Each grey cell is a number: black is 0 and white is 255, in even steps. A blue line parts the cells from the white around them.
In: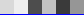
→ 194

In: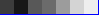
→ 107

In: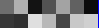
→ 82

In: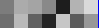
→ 137

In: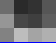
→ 86

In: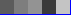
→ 58

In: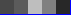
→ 128

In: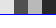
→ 41
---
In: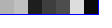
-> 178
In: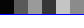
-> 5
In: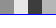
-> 144
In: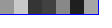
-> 151
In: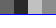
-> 101
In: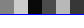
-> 130
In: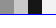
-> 145
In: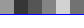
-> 153
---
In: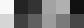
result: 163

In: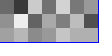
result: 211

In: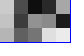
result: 14

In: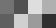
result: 81

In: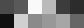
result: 186

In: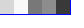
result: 120

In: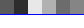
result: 177
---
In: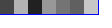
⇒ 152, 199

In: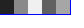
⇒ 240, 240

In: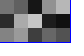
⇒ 198, 198

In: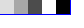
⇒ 76, 254

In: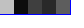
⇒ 63, 193

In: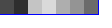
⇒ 218, 218

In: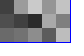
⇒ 43, 202

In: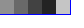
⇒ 66, 197

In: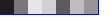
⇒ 209, 230

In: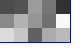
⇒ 149, 248
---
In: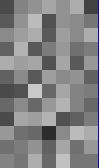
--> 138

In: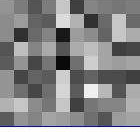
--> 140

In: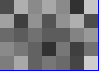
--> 106

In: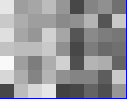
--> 223

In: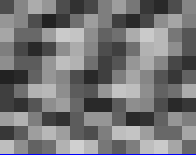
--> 166

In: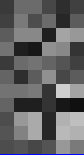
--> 92
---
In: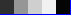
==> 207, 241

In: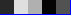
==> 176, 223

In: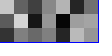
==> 150, 212

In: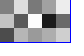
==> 252, 252

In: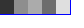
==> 171, 223

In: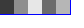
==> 231, 231

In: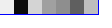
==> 160, 239

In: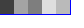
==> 126, 222

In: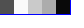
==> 202, 250
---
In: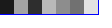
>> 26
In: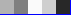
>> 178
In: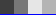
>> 62
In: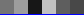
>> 116
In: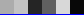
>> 172
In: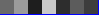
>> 105
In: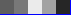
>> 94
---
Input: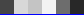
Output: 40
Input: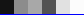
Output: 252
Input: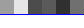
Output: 112
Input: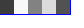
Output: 82
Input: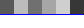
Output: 55
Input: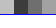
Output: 162
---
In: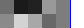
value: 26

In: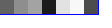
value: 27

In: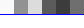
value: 60

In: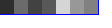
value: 46

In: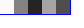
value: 36

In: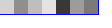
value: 56

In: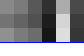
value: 22
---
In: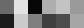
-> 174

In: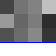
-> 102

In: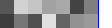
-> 169

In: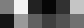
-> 6

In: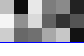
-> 98

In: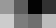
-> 92

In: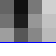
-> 29
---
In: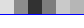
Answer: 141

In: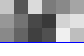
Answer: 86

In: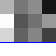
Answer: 119

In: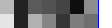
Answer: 34

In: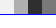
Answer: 175

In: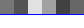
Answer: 83

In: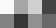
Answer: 165

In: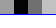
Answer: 3
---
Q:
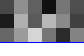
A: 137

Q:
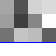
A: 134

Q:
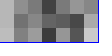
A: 72

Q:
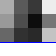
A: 13

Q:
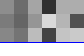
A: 181

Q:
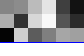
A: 84

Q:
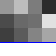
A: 111

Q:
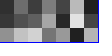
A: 226
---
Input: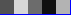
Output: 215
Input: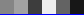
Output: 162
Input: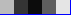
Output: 52
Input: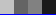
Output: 100
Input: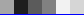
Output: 30
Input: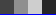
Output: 143
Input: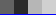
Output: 42
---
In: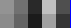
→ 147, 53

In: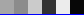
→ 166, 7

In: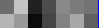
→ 108, 96

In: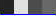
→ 36, 103

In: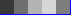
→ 56, 125

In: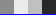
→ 140, 40

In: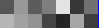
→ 86, 62

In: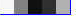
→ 246, 176

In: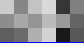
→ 203, 87
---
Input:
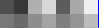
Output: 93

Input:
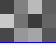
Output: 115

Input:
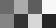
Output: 171

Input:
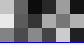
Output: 171

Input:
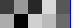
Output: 39

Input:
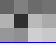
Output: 47

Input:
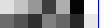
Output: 174

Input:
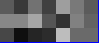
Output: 50
